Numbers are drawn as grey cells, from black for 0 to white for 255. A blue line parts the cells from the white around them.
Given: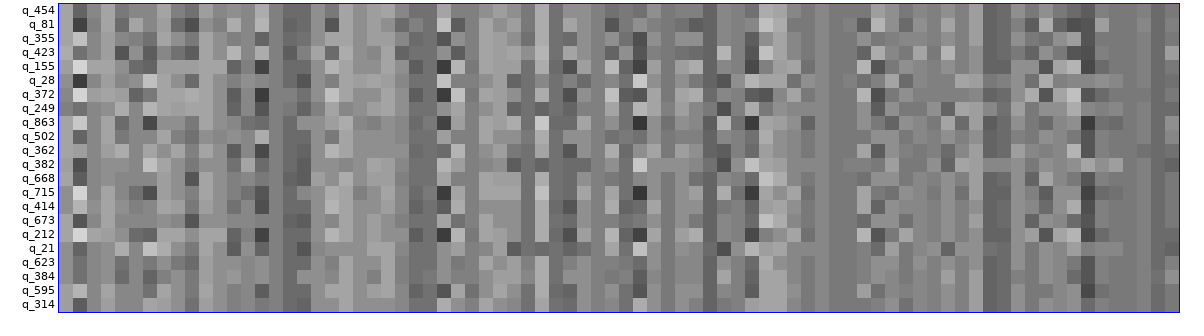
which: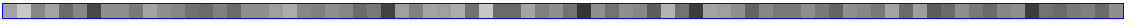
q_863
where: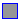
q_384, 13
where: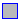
q_155, 40
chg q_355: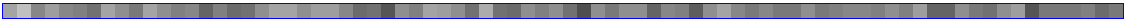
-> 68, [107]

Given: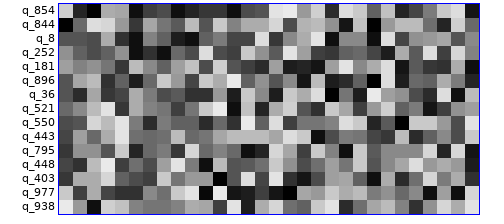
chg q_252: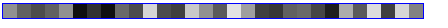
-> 11, [221]
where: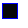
q_977, 11
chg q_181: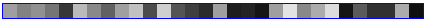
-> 27, [55]
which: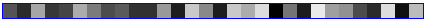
q_36
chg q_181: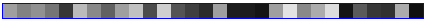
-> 18, [36]
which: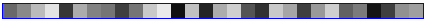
q_521
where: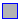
q_844, 18

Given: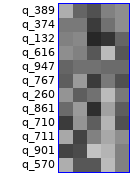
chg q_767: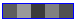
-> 4, [121]
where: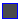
q_901, 2
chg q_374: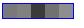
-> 2, [121]
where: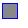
q_132, 2
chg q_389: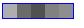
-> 2, [101]
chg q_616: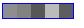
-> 5, [87]

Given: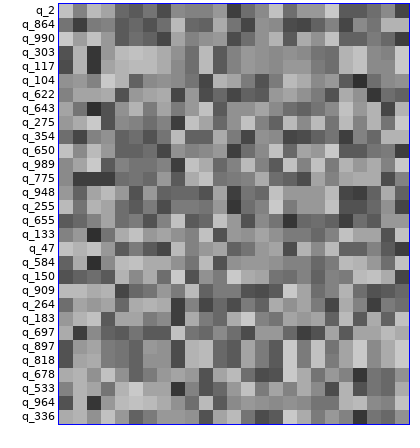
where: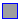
q_990, 2
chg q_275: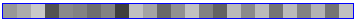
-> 25, [201]

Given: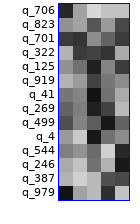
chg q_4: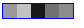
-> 2, [201]
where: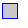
q_4, 2

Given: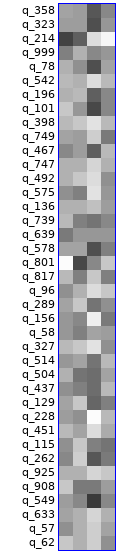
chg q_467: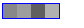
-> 4, [185]
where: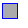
q_451, 4
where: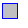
q_136, 3
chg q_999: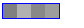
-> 4, [151]

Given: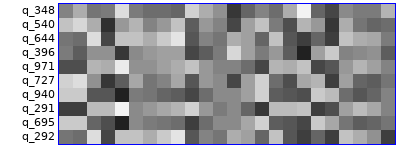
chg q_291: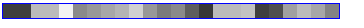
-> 14, [101]
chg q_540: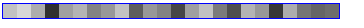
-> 5, [152]
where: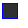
q_540, 4
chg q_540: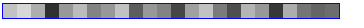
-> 6, [180]

